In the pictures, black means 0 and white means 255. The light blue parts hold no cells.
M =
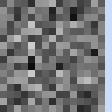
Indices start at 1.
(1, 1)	83
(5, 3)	101
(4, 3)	123
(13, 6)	179
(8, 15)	140
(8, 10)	94
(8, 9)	140
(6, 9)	87
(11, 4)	147
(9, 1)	62
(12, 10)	142
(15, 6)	78
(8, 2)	54
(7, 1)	160
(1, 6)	149
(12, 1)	103
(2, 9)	131
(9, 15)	100
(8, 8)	78
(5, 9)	177
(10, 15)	81
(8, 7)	84
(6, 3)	189
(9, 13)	145
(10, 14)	113
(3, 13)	133
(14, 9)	66
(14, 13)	42
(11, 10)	141
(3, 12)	91
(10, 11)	100
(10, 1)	107
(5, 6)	171
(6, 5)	63
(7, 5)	205

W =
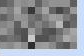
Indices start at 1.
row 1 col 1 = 94
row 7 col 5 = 47
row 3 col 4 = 145
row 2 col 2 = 127
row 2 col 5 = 57
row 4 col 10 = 84
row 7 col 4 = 140
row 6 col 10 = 169
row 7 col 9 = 102
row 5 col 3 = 90
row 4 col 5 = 109
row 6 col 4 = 79
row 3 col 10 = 121
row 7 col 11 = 128
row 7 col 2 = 138
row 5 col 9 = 110
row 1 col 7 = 133
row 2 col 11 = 152
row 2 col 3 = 164
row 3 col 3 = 149
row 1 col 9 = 145
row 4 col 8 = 134
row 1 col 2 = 109
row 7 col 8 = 138
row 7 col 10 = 88

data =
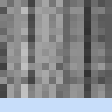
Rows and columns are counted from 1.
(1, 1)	140
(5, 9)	149
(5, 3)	146
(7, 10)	109
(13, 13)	64
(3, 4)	145
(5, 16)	92
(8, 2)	157
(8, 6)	160
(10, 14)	133
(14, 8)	160
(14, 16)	108
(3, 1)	128
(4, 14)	114
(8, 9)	124
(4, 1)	122
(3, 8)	129
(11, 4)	163
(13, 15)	140
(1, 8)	118
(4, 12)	134
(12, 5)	68
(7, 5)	101
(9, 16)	93
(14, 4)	193
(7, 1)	92
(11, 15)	99
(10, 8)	161
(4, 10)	101
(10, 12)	141
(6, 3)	145
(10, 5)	143
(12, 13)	77
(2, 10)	112
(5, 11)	132
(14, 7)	131
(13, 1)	72

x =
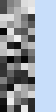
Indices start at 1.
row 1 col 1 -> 75
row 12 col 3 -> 37
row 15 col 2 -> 236
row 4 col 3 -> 180
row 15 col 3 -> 124
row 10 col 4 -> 219
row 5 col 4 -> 84
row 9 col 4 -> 5
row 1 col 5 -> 226
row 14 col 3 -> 145
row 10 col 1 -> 46
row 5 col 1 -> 7
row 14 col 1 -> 103
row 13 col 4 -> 171
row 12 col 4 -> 50
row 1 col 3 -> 152
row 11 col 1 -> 53
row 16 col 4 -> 231
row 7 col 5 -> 188
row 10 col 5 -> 190
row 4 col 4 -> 134
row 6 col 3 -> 239

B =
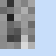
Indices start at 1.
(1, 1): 140
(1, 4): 131
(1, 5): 164
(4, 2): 105
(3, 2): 33
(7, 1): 139
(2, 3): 142
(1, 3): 152
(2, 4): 175
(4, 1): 146
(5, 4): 145
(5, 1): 146

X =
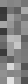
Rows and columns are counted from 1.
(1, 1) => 140
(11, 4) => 115
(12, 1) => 138
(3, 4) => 112
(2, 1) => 55
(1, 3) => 136
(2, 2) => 114
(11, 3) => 137
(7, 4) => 115
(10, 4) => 83
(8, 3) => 129
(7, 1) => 103
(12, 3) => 157

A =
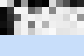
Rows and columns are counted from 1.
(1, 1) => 243
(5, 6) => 234
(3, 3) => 93
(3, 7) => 242
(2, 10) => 235
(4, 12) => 246
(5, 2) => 25
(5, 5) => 201
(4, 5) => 121
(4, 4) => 243
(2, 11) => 211
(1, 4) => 154
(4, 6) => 245
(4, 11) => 227
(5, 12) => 238
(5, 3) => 220
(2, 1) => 7
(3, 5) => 244
